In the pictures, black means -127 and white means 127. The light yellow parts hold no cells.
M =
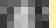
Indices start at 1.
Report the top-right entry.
-55
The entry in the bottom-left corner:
-71
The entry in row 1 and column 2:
-26
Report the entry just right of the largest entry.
22
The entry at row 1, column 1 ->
-39
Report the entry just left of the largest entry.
38
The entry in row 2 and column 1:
-10
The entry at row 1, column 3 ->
-26

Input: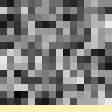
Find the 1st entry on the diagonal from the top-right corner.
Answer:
10
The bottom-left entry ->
-89
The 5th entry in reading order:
-34
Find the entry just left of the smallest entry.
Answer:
10
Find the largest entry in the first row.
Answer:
51
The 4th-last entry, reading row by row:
38
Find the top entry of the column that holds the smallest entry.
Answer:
-34
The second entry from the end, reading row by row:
77
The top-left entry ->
-77
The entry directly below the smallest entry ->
-89
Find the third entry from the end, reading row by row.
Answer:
38
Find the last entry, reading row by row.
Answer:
104
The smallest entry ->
-119
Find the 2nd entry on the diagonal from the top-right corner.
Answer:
-34
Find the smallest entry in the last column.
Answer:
-103
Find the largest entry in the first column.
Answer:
104
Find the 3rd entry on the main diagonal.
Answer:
-64
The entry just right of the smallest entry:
-103
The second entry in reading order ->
-103
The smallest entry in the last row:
-103
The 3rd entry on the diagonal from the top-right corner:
51
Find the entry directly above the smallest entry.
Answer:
77

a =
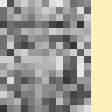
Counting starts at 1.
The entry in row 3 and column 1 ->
-15
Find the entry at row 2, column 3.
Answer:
-31
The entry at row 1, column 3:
51
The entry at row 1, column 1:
104
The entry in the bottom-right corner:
92
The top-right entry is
12
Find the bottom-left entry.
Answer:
-73
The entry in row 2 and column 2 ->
38
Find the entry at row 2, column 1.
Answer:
-15
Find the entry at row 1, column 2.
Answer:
-46

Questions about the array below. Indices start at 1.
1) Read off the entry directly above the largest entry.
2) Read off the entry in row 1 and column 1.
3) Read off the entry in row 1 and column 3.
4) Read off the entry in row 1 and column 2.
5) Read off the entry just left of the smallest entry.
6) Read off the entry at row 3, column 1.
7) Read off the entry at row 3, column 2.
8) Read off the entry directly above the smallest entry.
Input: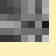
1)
-32
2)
-62
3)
-32
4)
-46
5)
10
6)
-16
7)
-32
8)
10

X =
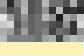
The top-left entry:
30
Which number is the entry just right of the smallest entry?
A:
44
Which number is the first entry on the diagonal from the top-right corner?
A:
-60
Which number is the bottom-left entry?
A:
57
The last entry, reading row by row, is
44
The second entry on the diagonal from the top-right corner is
-74
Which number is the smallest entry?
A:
-98
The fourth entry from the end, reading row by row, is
-60
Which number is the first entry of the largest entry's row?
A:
99
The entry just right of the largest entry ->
30
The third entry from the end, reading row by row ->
30
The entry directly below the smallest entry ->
-60
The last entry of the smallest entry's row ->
71
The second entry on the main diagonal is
-45
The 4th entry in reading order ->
44
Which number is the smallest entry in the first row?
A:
-86
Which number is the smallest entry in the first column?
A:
1
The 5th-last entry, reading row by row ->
44
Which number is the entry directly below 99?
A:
71
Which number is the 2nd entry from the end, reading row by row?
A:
57

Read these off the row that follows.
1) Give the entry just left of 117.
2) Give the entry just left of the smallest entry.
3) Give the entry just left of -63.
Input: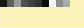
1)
-116
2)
-78
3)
-49

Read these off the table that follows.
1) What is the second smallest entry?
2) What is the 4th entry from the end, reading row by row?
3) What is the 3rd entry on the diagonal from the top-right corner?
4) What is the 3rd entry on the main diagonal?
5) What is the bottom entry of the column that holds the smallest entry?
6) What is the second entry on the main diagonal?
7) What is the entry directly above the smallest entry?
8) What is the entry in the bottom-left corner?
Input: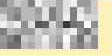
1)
-43
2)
27
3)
111
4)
0
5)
111
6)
27
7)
111
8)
15

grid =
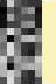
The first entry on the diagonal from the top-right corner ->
-74
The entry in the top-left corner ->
-86
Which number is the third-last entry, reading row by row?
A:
-74
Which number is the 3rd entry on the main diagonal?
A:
-47
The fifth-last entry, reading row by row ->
90
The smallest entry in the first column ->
-127
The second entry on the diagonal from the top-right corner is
21
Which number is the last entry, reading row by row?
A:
-47
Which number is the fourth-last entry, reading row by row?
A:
-6
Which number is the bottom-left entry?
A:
-47
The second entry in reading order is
76
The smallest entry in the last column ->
-111
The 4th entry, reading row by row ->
-61
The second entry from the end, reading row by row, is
-86

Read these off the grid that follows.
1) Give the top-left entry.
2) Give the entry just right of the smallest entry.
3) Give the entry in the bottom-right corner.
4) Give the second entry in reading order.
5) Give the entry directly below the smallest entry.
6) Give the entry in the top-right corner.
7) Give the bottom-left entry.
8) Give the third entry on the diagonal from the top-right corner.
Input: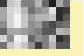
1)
-68
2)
39
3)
-39
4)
70
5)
98
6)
-12
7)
-12
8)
70

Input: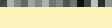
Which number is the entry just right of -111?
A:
-57
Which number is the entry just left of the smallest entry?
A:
-12

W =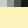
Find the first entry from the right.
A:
-103
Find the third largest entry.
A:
-48
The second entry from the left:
22

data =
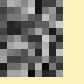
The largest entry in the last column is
77
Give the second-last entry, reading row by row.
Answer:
-77
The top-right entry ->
9
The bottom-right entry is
23
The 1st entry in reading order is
-18
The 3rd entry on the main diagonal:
-6
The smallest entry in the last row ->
-118
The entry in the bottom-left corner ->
-62
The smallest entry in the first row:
-103
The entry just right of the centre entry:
-77
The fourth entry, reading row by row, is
9
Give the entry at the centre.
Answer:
-77
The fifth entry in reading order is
50
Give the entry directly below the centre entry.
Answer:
-18
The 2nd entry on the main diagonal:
-33
